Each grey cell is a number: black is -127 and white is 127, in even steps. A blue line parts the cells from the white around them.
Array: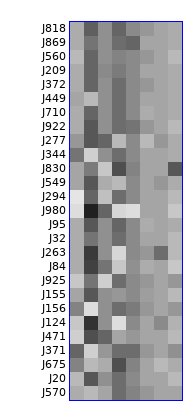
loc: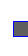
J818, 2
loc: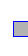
J124, 8
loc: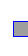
J155, 6
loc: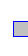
J294, 3

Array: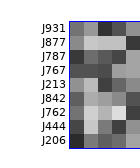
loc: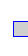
J762, 2
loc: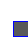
J787, 3
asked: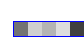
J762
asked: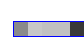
J877
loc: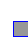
J931, 2

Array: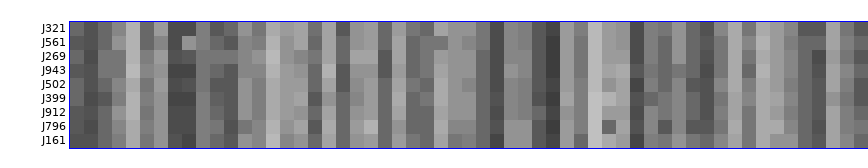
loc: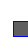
J399, 11
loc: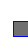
J321, 18
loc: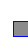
J502, 21

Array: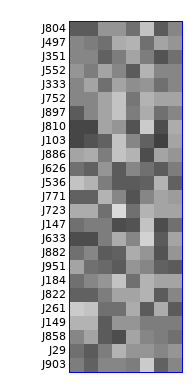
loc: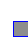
J333, 5
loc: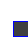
J103, 7
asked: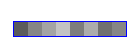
J897
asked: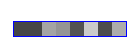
J810
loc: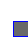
J951, 3
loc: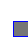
J752, 5
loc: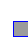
J771, 8

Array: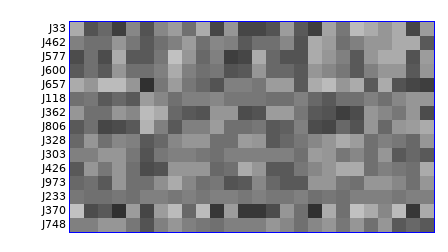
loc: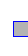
J806, 6
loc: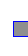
J973, 7
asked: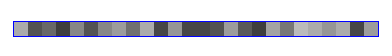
J33
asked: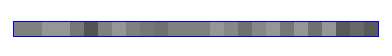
J748
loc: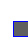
J806, 16
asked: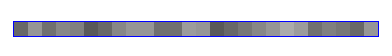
J328
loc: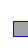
J33, 19

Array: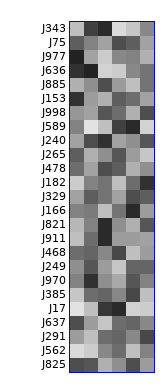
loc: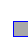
J970, 4
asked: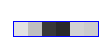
J17
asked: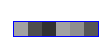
J240
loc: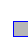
J821, 1
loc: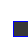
J17, 3
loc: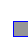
J998, 1
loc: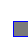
J166, 2

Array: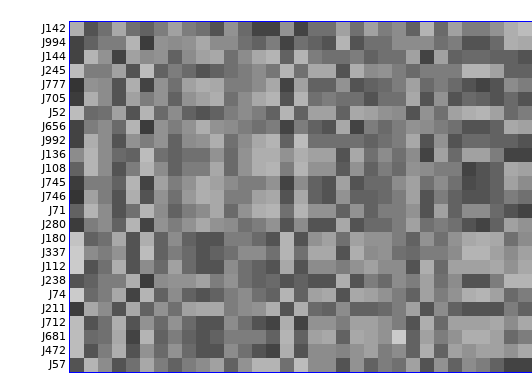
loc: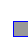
J746, 9
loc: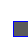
J108, 20
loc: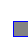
J472, 20
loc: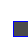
J745, 29
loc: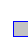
J180, 1
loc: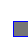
J245, 15

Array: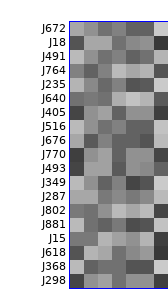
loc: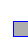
J640, 4
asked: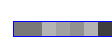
J15
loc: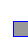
J618, 6
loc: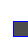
J881, 5
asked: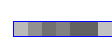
J516
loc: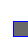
J235, 3

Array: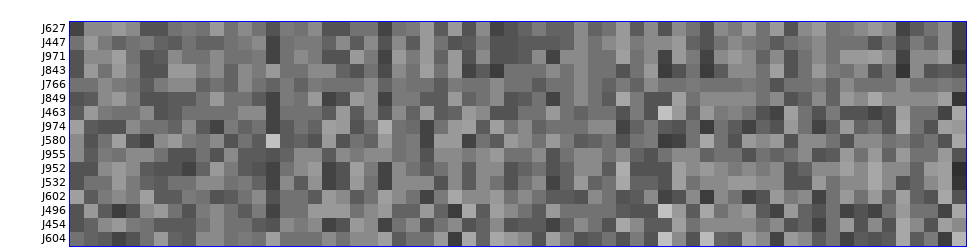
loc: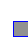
J532, 18
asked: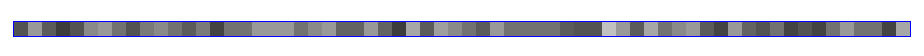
J496
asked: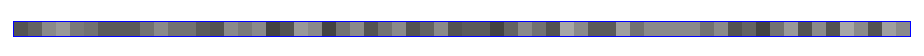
J454
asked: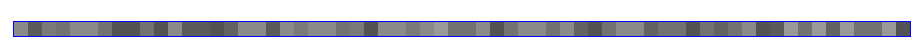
J955
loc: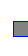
J463, 48
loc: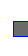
J974, 25
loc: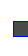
J843, 23

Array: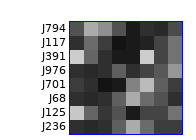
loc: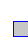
J125, 1
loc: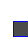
J794, 8
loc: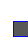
J976, 7
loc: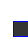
J125, 3

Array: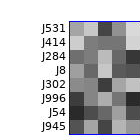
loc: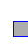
J996, 3
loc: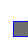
J284, 1
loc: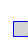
J414, 5
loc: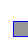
J945, 5

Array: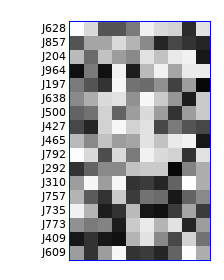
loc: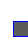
J757, 2
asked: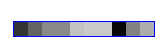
J292
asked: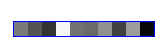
J197
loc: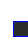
J628, 9
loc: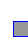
J638, 8
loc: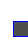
J792, 3

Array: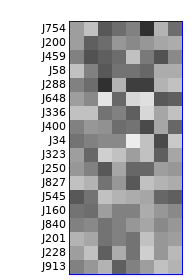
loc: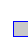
J34, 8
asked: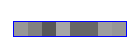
J250
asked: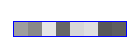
J648
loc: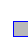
J228, 8
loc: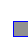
J400, 3
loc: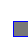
J459, 6

